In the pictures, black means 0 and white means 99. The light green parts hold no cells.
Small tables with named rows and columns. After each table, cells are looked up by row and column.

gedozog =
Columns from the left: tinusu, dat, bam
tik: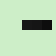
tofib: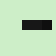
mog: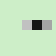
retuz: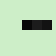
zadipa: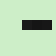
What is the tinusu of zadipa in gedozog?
10
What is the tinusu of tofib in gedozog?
9
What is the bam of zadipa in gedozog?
9
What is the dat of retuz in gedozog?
11
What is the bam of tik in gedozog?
5
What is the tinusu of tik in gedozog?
9
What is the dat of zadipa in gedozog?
8
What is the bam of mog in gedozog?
64
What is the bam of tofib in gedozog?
6
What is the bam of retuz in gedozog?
7
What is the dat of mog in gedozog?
9
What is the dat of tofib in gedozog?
9

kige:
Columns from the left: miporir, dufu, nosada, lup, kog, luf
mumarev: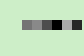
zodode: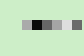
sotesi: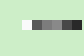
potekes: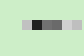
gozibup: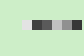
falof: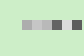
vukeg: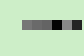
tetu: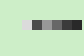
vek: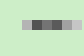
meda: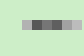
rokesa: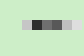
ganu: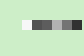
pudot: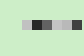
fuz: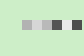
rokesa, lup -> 34
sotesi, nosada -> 48
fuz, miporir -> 69
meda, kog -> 63
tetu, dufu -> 29
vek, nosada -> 45
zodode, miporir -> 66
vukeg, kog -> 53
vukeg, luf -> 14
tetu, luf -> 16
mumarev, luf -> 15
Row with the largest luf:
rokesa

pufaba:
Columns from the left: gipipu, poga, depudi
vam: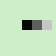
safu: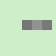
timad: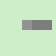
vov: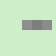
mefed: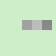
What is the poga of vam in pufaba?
37
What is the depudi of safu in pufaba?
47
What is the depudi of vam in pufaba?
77
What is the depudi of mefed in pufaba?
53
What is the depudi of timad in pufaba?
49
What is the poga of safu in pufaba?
57
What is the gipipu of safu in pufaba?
46
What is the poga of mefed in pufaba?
73
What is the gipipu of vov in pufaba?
55
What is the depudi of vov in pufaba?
54
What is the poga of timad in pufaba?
48
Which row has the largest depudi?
vam

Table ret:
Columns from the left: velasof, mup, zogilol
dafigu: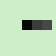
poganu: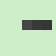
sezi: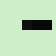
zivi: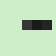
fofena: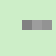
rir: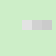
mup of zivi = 10
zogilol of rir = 79
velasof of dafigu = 3
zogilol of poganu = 21
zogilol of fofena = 57
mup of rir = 81
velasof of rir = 88
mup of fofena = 61

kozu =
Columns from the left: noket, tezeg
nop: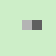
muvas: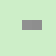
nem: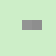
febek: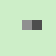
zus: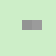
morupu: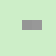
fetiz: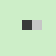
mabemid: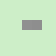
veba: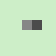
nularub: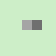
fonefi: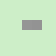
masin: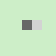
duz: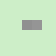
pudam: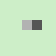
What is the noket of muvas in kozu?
56
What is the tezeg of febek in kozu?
30
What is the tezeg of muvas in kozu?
55
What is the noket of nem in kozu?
57
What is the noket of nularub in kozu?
64
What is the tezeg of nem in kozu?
55
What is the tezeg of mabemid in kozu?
55
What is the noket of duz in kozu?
56
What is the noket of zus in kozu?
57

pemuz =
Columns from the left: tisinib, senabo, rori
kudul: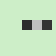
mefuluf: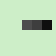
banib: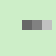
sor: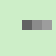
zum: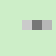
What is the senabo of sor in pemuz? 54
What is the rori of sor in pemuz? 61
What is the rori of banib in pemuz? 75
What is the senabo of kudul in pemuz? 74
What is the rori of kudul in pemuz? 20
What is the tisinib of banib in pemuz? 40
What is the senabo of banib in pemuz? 50

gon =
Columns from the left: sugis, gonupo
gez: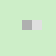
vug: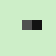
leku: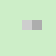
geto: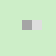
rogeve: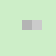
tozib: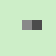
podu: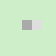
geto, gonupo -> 86
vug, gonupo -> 7
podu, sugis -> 66
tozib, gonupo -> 29
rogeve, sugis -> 70
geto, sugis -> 64
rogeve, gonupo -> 79
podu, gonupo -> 86
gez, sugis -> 68
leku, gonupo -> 67
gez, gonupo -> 87

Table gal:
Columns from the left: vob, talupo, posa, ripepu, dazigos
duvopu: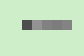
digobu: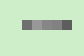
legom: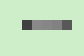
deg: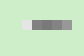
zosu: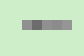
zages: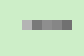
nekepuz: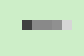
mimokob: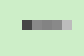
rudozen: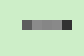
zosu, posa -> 56
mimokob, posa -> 51
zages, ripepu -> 52
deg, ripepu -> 51
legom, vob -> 25
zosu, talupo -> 42
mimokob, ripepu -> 53
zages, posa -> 55
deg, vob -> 89
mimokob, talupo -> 53
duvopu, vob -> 30
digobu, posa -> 52
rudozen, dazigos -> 19
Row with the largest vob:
deg

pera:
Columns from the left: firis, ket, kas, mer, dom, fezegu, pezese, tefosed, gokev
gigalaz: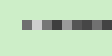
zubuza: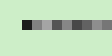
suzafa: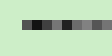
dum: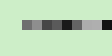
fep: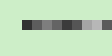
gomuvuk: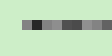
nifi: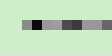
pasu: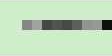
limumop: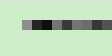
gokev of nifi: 40
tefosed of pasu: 59
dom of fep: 23
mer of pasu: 32
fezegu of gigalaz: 33
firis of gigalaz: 43
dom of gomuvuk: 31
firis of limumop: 55
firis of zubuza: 11
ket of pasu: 63
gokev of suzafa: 45
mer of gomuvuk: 55
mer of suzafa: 46
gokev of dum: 7
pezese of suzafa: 50

